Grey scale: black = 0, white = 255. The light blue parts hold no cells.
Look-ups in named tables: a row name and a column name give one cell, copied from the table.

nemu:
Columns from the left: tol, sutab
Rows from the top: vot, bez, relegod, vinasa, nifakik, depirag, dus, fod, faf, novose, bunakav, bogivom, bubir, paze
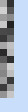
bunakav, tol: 134
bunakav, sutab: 189
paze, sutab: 198
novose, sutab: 206
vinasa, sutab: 34
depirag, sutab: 99
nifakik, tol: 73
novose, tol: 143
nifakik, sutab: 70
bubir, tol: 60

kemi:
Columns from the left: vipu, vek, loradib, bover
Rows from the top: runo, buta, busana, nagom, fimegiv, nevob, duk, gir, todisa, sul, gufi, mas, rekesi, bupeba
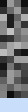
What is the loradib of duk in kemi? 179
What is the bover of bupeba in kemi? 78
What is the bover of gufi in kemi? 66
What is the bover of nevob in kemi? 124
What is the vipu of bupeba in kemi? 131
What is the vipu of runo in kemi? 15

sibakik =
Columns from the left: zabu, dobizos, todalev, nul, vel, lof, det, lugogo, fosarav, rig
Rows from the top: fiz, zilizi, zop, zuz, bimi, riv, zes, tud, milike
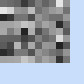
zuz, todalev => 172
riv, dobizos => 97
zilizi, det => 132
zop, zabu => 39
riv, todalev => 97
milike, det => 162
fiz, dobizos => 106
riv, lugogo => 117
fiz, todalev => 98
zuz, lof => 134
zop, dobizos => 57
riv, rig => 151
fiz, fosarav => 229
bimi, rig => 90
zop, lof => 150

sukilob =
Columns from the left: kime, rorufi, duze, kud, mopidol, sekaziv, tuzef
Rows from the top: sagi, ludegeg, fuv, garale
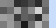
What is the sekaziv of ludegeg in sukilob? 211
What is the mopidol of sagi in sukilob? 75
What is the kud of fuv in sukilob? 97
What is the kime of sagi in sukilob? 137
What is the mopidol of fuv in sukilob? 87
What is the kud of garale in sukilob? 25
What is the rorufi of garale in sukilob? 155
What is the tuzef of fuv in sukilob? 160

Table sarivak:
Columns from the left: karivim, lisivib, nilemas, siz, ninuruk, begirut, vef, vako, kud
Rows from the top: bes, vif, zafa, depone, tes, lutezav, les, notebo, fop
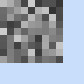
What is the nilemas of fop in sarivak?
104
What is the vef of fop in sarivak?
118
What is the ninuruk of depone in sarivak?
153
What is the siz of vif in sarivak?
183
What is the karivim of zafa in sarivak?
105
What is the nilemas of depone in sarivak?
74
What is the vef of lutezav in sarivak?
166
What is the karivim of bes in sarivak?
190
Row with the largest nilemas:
lutezav

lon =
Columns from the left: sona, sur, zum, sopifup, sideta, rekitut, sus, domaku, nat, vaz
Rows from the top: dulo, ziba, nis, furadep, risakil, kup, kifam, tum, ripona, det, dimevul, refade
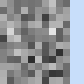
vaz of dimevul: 106
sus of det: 157
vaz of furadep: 105
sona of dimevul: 175
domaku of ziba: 175
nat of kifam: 173
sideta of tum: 154

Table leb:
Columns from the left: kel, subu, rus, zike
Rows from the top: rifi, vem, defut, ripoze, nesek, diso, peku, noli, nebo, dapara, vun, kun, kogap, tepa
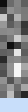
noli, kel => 96
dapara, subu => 146
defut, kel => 199
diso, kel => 96
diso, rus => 205
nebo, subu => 133
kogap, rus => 107
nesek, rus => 134
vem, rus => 130
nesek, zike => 64
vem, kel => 68
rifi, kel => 14
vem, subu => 144
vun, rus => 246
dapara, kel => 89
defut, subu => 81
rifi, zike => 95
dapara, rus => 246
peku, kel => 124
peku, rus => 57
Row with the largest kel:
defut

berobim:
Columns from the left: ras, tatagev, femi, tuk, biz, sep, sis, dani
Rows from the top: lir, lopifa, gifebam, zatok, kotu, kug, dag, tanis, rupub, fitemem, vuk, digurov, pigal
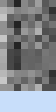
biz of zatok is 107
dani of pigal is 80
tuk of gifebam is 94
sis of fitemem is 113
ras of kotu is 145
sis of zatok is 94
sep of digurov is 82
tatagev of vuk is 159
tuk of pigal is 154
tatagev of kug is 107
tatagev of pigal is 146
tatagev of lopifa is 162
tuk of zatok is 128
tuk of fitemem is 104
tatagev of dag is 96
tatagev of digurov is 116
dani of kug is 73
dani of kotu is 85
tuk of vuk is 132

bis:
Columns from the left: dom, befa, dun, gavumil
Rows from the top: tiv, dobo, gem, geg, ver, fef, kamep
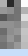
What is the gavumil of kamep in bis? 187
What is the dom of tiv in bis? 177
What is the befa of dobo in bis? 143
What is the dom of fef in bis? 124
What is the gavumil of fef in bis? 192
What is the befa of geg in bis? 145
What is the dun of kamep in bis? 152
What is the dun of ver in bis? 150
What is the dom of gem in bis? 86
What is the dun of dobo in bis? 115
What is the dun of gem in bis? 116
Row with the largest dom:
tiv

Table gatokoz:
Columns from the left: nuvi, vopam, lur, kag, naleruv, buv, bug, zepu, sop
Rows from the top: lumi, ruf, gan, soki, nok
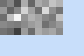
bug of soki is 113
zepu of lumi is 195
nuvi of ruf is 154
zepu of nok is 166
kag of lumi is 172
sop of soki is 153
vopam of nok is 104
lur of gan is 244
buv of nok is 173
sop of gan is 194

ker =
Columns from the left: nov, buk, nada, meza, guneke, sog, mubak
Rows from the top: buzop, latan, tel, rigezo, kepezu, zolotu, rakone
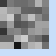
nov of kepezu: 52
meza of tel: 148
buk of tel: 202
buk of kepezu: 129
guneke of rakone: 177
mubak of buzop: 131
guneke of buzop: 119
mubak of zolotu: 76
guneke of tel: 191
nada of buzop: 109
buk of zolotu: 100
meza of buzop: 108
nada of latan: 150

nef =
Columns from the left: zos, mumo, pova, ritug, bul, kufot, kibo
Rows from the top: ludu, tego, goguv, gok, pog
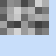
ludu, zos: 88
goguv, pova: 198
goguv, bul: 158
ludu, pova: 133
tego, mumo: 167
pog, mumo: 172
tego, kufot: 94
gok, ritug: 153
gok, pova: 64
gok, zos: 163

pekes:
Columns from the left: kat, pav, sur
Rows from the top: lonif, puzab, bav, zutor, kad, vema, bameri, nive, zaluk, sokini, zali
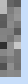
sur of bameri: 198
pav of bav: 134
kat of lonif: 187
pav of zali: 137
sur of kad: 91
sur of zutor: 121
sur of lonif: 90
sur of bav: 150
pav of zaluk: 126
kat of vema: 132
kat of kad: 130
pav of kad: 129

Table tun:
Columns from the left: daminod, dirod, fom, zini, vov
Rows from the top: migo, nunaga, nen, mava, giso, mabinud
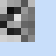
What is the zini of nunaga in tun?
152
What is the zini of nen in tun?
131
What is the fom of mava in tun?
170
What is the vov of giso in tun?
110
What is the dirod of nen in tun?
70
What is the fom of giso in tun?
42
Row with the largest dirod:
mabinud

